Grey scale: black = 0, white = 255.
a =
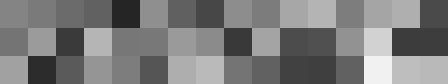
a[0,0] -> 132
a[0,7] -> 71
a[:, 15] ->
[74, 61, 185]
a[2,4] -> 125
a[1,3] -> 181
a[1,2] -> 58
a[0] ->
[132, 122, 107, 97, 37, 143, 96, 71, 141, 124, 167, 180, 125, 165, 175, 74]
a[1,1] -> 155
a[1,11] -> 80
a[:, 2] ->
[107, 58, 90]
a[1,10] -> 76
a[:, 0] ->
[132, 116, 161]
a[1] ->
[116, 155, 58, 181, 119, 120, 154, 139, 57, 164, 76, 80, 146, 210, 60, 61]
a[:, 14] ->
[175, 60, 190]

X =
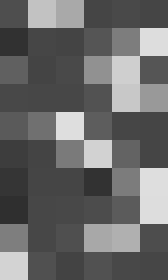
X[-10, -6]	78
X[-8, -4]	73
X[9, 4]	72
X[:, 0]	[78, 49, 96, 72, 90, 61, 53, 47, 126, 211]
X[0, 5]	69
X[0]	[78, 194, 169, 69, 73, 69]
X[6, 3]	50
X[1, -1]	221
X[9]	[211, 80, 67, 81, 72, 70]
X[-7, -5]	71
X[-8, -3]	145
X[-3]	[47, 71, 72, 76, 91, 221]
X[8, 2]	79
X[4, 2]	222
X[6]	[53, 69, 69, 50, 124, 222]

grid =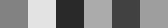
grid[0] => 130
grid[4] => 65
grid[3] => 171
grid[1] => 227

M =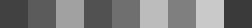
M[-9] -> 65
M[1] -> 91
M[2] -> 161

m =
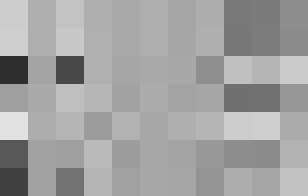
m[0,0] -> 204
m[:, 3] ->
[175, 176, 176, 183, 156, 186, 180]
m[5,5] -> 168
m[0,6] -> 166
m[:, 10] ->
[142, 140, 203, 150, 171, 178, 194]
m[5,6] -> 163
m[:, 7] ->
[173, 175, 143, 166, 181, 153, 148]
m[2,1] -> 164
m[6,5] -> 168
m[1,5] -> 174
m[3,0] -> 159
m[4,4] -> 178
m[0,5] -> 174
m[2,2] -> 72
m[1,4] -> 169
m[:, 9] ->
[123, 124, 180, 113, 207, 140, 166]
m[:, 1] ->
[174, 174, 164, 170, 173, 162, 162]
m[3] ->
[159, 170, 191, 183, 162, 172, 163, 166, 112, 113, 150]
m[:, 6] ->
[166, 166, 168, 163, 175, 163, 166]

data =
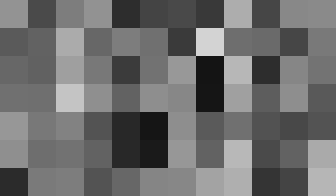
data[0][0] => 147
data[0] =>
[147, 74, 125, 146, 45, 68, 73, 57, 173, 70, 136, 138]
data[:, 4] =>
[45, 125, 59, 98, 40, 40, 103]
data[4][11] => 83
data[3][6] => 135
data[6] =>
[43, 122, 125, 83, 103, 133, 135, 163, 175, 52, 68, 182]
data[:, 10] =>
[136, 70, 134, 142, 72, 98, 68]
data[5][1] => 110
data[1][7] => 211
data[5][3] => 98
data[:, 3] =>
[146, 103, 120, 143, 83, 98, 83]
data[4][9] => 82
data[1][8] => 110
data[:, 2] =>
[125, 171, 159, 196, 130, 114, 125]
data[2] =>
[103, 97, 159, 120, 59, 114, 152, 20, 183, 45, 134, 115]
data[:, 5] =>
[68, 112, 114, 142, 21, 26, 133]
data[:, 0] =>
[147, 90, 103, 112, 151, 143, 43]
